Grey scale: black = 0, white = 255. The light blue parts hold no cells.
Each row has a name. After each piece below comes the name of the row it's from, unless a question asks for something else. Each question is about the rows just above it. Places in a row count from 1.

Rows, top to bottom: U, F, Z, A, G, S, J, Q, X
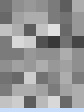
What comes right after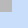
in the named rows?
[216]
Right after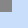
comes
[173]

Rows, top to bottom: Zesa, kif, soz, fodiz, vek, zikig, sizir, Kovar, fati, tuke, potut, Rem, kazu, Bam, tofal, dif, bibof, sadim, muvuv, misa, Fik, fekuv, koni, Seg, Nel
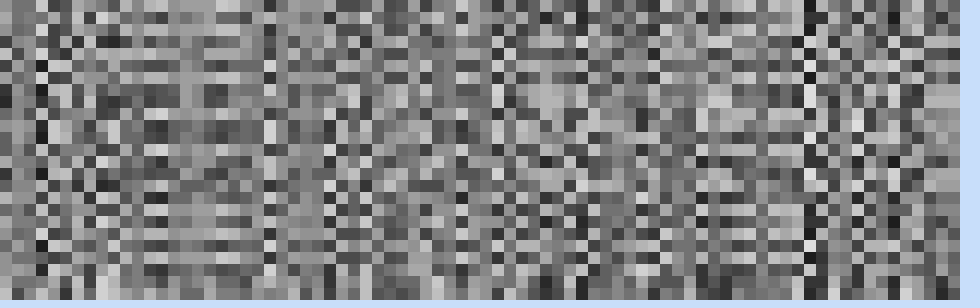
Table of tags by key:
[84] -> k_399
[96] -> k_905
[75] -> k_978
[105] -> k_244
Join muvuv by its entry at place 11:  k_905
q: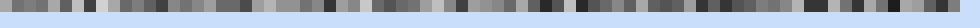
kif
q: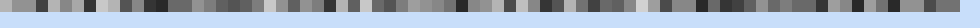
bibof

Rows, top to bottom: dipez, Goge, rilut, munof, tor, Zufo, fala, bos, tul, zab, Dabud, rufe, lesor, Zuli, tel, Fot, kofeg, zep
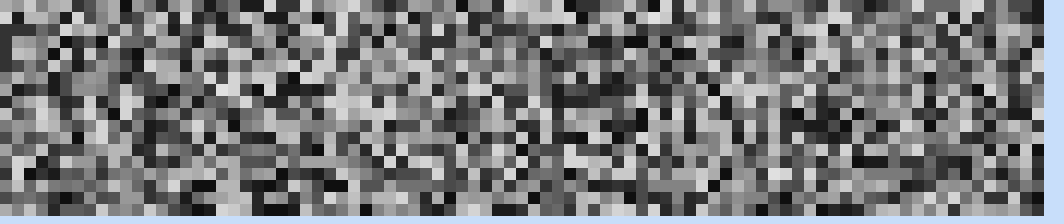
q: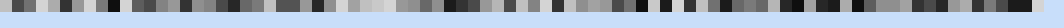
zab
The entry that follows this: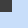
[152]

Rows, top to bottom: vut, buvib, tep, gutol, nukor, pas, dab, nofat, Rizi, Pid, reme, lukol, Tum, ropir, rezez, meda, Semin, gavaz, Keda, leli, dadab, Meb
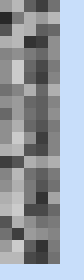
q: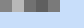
rezez
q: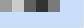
dadab
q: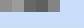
Rizi
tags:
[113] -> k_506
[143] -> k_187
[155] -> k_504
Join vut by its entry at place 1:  k_504
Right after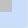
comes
[122]
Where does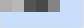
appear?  Tum
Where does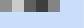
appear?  dab

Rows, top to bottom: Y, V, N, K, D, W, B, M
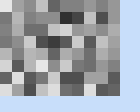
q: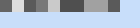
B
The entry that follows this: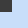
[90]

